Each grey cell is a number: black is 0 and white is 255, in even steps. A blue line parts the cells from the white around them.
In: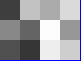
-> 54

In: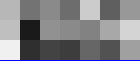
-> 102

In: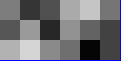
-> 111

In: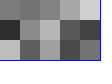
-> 160

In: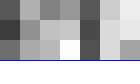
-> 81

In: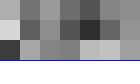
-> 186

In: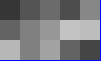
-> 163

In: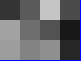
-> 131
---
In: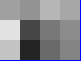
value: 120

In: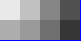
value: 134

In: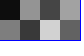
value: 69

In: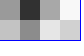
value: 168

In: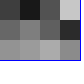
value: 95

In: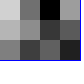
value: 55

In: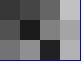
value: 129

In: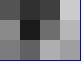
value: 110

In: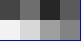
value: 38
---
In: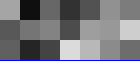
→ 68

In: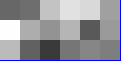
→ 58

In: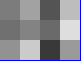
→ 57

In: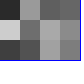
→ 161

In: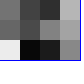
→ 27

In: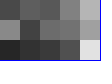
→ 58

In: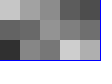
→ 119

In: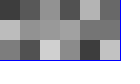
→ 208
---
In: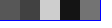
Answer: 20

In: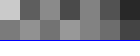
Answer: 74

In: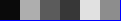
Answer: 55

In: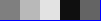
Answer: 15

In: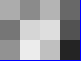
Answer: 104

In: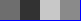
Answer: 138

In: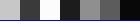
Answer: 28

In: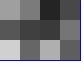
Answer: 72

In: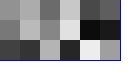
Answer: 200
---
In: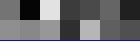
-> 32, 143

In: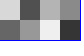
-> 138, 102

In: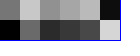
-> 13, 1

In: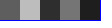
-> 30, 94

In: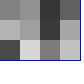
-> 96, 74

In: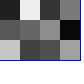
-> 122, 198

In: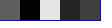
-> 64, 95
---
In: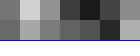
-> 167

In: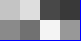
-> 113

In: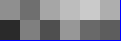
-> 127

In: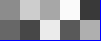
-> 71

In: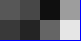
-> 36

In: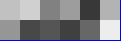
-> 72

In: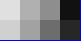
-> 162

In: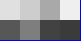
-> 126
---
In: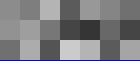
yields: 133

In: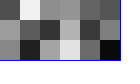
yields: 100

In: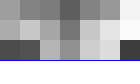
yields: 152

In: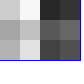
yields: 40

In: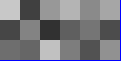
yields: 138

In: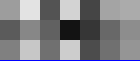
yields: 164

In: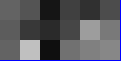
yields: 48
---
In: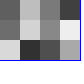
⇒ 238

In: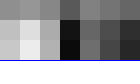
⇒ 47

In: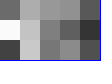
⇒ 52

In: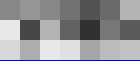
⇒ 91

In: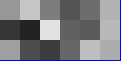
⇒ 184

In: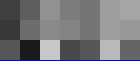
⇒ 151

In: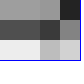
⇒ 131
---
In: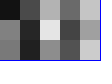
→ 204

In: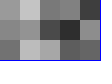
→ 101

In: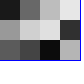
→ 181

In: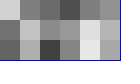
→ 168

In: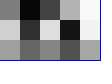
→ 166

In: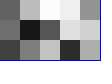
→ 173

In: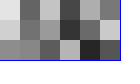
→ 85

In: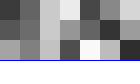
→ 46
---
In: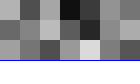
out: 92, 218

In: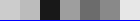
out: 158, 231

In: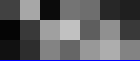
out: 193, 193

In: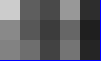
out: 60, 204

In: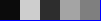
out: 45, 206

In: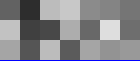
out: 173, 222

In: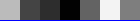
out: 2, 243

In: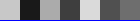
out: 62, 218
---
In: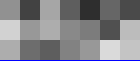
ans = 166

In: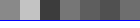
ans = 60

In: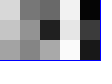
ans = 105

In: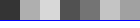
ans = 216

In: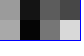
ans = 92

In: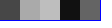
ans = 190

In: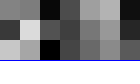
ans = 8

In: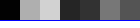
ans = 210
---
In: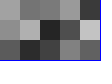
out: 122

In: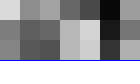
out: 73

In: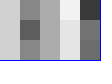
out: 172

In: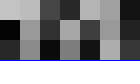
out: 180

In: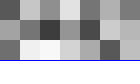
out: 117

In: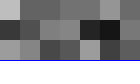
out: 114

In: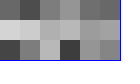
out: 149

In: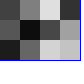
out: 127
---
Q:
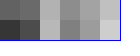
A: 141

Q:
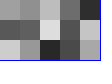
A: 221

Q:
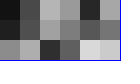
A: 125

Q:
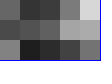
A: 96

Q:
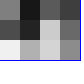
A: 35

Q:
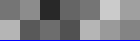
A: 117

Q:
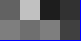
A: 193

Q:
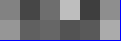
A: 190

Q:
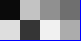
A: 195
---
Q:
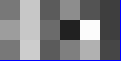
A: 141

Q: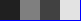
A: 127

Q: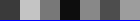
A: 136

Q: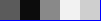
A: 137

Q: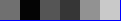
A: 54

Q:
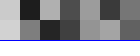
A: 156

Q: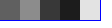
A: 56

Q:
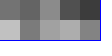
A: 139

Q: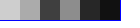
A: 141

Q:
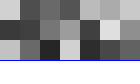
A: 187
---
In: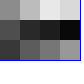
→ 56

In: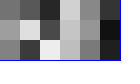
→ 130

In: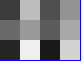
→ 38

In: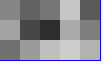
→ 112

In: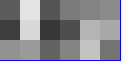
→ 146

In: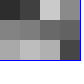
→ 169

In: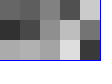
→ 171
